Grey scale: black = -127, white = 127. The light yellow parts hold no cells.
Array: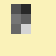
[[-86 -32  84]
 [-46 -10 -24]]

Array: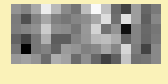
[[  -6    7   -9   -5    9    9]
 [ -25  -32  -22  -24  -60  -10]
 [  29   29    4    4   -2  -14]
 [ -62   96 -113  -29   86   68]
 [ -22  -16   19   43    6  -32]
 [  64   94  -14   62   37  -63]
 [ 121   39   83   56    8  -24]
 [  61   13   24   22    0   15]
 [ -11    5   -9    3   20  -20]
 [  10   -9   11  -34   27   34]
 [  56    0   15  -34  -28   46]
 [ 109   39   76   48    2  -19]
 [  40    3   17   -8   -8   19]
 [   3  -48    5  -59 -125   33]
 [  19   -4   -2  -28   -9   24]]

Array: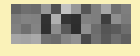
[[ -1  -4 -18 -32]
 [-16  15 -36 -16]
 [ 39 -65 -42 -38]
 [ -1  -1 -19 -14]
 [-42   1  15 -54]
 [ 23 -80 -82  17]
 [ 66 -75 -38   5]
 [-46  48  13 -20]
 [ 23 -77 -79 -14]
 [-20   1   4  42]
 [-16   3 -16  35]
 [-29  -3   1  38]]

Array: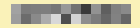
[[ 10 -25]
 [  0   2]
 [-32 -24]
 [ 18  -3]
 [-69  14]
 [-13  83]
 [ 24 -49]
 [ -9  88]
 [ -1  44]
 [ -2  10]
 [ -4 -19]
 [ 34  29]]

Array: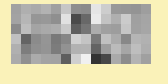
[[ 30  37  38  49  46  32]
 [ 20  32  33  53  62  51]
 [ 22  75  70   8  38  12]
 [ 24  47  29  43  59  42]
 [ 77  67  32  64  29 -56]
 [101 106  44  -6 -28 -76]
 [ 11 -23 -10  68  51 112]
 [ 14 -53 -33  81  50  79]
 [ 70  97  73   6  18 -33]
 [ 32  15  45  -6  -3  34]
 [ 50  24  41  21  20  35]
 [ 42  22  36  11  15  43]
 [ 47  54  62 -27  -2  16]
 [ 33  35  11  64  48  43]]

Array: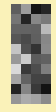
[[ -89   -5   58    7   10  -30   -1  -61 -108   10]
 [-107    7  -30  -32  -76  -35  -50  -60  -70   35]
 [  28  -91  -28  -53  -46   74  -70  -29    5   43]
 [ -33  -10  -28  -41   68   24   89   36  -92   21]]
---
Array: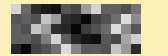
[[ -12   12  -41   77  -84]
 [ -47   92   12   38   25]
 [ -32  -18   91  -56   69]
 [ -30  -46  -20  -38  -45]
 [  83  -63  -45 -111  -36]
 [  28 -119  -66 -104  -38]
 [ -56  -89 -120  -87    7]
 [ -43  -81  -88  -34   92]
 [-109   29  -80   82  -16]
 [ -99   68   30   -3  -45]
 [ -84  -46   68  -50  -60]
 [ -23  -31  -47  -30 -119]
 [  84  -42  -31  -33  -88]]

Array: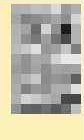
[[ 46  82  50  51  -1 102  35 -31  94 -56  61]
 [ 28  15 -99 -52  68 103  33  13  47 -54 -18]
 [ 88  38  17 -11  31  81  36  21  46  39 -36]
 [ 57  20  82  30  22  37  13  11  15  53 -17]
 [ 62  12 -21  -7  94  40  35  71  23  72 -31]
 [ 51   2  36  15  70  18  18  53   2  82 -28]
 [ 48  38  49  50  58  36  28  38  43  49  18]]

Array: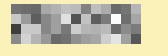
[[ 54  37  -4 -40]
 [-10 -17  11  32]
 [-21 124 -20 100]
 [ 43  -5  58  78]
 [ 62 -34  49  38]
 [  1  66  54  30]
 [ 58 -44  76  15]
 [ 65  96  -7 -14]
 [ 50  31  32 -21]
 [ 40   7   7  24]
 [-22 -33  72  52]
 [-18  27  73  83]
 [-13  71 -66  10]]

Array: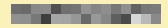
[[ -4  10]
 [ -8  56]
 [-29  87]
 [ 15 -52]
 [ -8 -32]
 [ 14   7]
 [  5  24]
 [ 19 -22]
 [-11  23]
 [-15  36]
 [-47  38]
 [ 11 -65]
 [  8  -7]
 [-21  15]
 [-17  16]]

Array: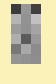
[[-63  65  36  25  12  13]
 [ 23  18  17 -36  40  17]
 [-68  52  27  46  -8  21]]

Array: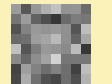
[[-20  -8  61  38 -72  -8  62  50]
 [ 20  -2 -42 -27  60  -8 -62 -48]
 [ 19 -20  16  16  11  -9 -17 -18]
 [ 65 -72  25  58  21  82   1 -57]
 [ 47 -49  19  37  25  34 -17 -46]
 [ 22 -29  25  29  -2  13   2 -15]
 [-40  28   3 -15 -42 -23  31  44]
 [ 27 -10 -44 -21  64   9 -59 -55]]

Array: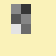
[[-74   5 -20]
 [  9 -41  99]]

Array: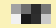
[[  -8   73]
 [ -84  -81]
 [ -17 -102]
 [  34  113]]

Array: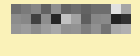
[[ 37 -77  48]
 [ 97 -93  40]
 [-18  10 -12]
 [-18   7  17]
 [-28 -33  -1]
 [-17  34  19]
 [-27  66  16]
 [ 16 -89  40]
 [-30  13  28]
 [  6 -62  12]
 [ -5   7  28]
 [-17  12  21]]
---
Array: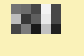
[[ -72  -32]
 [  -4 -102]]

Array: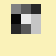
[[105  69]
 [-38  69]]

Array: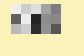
[[109 -92]
 [ 77 -82]]

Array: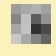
[[ 64 -34]
 [ 66 -78]]

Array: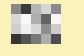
[[120  46]
 [112  88]]

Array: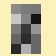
[[   5 -108]
 [ -71   22]]

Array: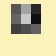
[[  73 -112]
 [ -49  -29]]

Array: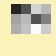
[[ 59 -45]
 [ 66 123]]
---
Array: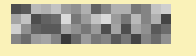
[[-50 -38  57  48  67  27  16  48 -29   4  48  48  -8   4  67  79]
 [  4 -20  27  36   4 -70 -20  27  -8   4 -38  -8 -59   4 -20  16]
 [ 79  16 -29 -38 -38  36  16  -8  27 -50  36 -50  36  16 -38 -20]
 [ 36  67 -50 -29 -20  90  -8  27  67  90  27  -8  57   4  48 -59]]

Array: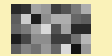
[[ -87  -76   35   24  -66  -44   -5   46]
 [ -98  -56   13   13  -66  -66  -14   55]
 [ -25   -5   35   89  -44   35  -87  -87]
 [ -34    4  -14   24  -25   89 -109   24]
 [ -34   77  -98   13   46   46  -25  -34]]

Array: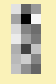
[[  34 -125  118]
 [  46  -62   66]
 [  98  -27   24]
 [  89    4  -18]
 [  66   15  -27]
 [ 107   34   -6]
 [  57   77    4]]

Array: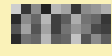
[[ 78 -73  11 -94  55  34 -73  11  22  45]
 [-85 -12 -24  55 -34 -24  67 -43  11 -34]
 [-85  11 -24  55 -64 -34  45 -12 -24 -73]
 [-43  34 -43  34 -64 -12  22  -1 -53 -64]]

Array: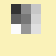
[[-31  -8  83]
 [-76  12  71]
 [123  22  95]]

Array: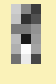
[[  59 -102   27]
 [  68  -79  -46]
 [  -6   -6   18]
 [  78    6  -67]
 [ -15  106  -57]
 [  47  124   36]]

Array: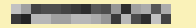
[[-70 -91  55  55  32  32  55  55  44  22 -70  55 -50 -82  66 -60]
 [ 66  32 -60 -50 -50 -60 -70 -82 -40 -50  22 -82  32  44 -40  44]]
